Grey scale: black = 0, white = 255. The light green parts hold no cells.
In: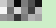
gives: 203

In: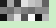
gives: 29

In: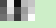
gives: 73

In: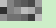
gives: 189

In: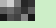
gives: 180

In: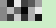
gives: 148

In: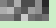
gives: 129

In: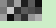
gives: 137

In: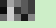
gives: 35

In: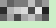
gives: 152
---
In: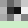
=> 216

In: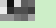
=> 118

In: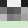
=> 134

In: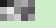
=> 205

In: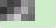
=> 201

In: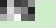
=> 248

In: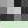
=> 126

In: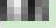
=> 180
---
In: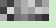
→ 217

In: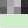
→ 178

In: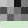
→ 151

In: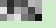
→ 56

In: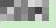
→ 202

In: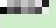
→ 90

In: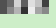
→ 136

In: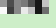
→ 63
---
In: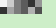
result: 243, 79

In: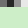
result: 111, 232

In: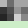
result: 181, 136

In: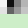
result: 242, 196

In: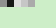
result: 144, 170

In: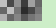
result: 192, 133
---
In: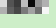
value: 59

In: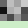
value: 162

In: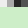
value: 39

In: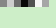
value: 108

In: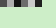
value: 20

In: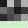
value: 70

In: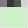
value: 83
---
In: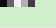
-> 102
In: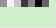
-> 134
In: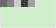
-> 131
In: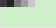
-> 118
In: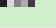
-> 129
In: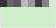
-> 103
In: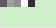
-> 143
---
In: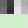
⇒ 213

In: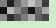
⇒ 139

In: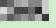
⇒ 70

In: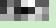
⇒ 36

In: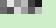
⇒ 145

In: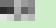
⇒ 171

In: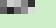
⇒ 191

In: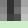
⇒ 110

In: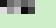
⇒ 139
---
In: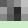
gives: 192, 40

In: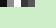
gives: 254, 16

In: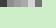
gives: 212, 62

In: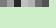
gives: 192, 41

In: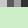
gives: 200, 50

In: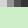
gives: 212, 52

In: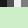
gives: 240, 25

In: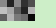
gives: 192, 8
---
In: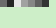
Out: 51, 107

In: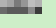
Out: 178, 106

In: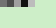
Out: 188, 114

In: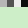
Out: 13, 182

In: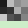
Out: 159, 201

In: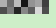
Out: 63, 77
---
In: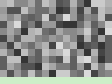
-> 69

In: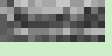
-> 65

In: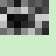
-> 187

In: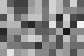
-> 151

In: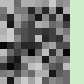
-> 136

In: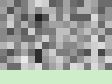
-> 218

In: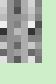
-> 173

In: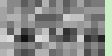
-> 76
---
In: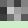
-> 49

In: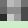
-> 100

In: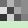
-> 224

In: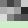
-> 177

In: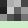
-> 31

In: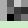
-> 173

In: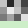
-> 150

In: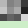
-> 198

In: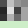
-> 38
